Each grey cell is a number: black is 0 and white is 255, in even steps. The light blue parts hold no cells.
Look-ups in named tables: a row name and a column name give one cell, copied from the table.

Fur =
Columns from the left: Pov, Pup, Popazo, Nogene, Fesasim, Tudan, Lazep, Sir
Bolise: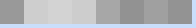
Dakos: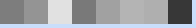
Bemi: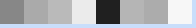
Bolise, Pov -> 153
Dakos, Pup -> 148
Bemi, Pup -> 170
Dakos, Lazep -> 175
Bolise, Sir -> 147
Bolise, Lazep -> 160
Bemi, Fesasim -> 32
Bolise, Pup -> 206
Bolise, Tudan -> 146
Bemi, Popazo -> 186
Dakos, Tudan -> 180
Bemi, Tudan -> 181
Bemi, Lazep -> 172
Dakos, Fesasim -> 161
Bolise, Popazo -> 211
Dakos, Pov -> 125
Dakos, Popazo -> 225
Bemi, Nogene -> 235

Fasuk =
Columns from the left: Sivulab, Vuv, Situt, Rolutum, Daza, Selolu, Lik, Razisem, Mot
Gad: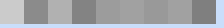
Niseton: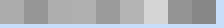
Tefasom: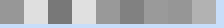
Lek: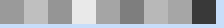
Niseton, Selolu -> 180
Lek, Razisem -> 166
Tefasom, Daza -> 153
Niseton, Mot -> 135
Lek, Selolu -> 126
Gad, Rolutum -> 131
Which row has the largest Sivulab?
Gad

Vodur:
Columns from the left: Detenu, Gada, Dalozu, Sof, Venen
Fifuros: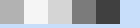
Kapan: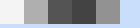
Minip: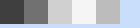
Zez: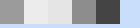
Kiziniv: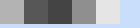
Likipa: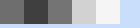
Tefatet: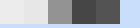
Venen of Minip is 188
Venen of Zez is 68
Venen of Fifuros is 64
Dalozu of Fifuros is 213
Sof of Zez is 141
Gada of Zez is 236
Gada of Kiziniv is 87
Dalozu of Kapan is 84
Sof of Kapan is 67
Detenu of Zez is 155
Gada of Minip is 113
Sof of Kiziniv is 143
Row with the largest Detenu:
Kapan

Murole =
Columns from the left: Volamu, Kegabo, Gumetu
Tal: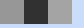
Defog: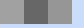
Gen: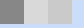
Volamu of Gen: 135
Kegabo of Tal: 49
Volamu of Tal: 151
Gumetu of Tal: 164
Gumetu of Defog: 150
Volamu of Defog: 161
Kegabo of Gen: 217
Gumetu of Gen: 202
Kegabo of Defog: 103
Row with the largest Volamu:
Defog

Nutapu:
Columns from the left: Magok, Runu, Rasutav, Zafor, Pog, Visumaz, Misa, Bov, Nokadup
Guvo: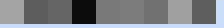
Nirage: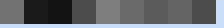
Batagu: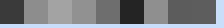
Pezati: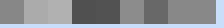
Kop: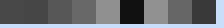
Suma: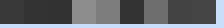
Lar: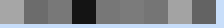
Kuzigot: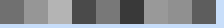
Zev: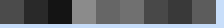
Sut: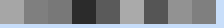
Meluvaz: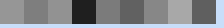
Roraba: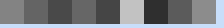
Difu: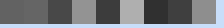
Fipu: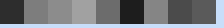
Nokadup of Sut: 127
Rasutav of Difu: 72
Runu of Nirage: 26
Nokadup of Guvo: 94
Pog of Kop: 144
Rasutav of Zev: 20
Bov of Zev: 57
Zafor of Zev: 139
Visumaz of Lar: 123
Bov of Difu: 63
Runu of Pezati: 171
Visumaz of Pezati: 140

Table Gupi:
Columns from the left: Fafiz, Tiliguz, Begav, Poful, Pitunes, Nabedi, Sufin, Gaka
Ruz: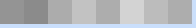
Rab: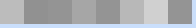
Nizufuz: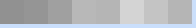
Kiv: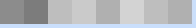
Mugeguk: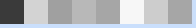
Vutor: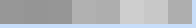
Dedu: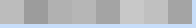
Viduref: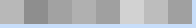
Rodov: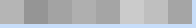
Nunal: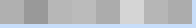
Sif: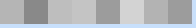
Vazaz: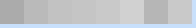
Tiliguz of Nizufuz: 149
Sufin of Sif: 179
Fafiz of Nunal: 176
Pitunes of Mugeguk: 166
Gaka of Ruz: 173
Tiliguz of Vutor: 149

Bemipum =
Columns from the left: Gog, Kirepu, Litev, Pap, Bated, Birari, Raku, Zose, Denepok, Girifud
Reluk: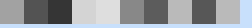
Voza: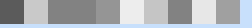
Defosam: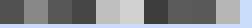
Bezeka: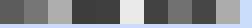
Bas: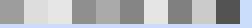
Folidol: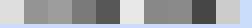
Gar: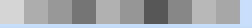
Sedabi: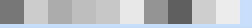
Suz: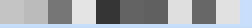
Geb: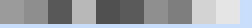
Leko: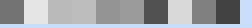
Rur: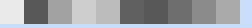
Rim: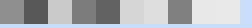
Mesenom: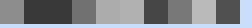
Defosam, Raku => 62
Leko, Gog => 115
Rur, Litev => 162
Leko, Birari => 155
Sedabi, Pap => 190
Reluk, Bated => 221
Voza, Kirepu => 202
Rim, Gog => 143
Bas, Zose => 128
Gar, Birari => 150
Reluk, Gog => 161
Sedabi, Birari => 232
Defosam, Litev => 87
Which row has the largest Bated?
Reluk

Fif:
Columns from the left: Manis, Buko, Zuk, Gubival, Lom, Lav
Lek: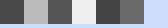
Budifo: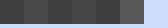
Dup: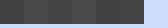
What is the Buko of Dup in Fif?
72
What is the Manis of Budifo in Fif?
63
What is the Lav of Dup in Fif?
67
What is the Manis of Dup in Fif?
65
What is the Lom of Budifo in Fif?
62
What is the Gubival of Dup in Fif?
75
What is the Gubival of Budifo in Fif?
69
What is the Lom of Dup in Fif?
65
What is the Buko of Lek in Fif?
186
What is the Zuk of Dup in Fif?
66
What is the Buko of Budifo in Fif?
73
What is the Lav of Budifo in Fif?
87
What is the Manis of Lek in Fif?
71
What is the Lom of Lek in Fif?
68
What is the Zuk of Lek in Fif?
85
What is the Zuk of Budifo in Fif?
64
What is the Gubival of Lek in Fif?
239
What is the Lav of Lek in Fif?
105

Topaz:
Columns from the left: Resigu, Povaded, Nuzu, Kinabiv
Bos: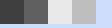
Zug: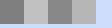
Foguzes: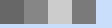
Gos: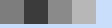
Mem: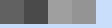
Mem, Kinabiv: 148
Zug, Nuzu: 136
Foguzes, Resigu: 103
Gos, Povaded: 59
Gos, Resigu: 125
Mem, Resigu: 97
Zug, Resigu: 127
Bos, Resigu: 64
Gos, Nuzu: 138

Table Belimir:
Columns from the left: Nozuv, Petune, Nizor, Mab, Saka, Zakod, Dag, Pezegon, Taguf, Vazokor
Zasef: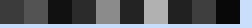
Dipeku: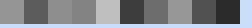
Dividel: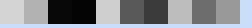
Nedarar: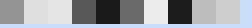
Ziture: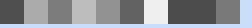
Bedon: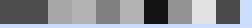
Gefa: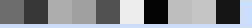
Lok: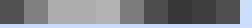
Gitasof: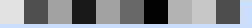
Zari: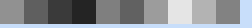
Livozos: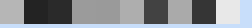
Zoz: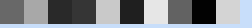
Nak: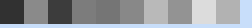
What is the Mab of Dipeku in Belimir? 131
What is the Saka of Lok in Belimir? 180
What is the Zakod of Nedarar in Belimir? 105
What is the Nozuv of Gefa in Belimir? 108
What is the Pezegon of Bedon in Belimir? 147
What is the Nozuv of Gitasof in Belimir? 225
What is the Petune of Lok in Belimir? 129
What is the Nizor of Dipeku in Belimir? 141
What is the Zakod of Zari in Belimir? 97
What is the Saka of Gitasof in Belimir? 163
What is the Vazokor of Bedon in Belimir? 72

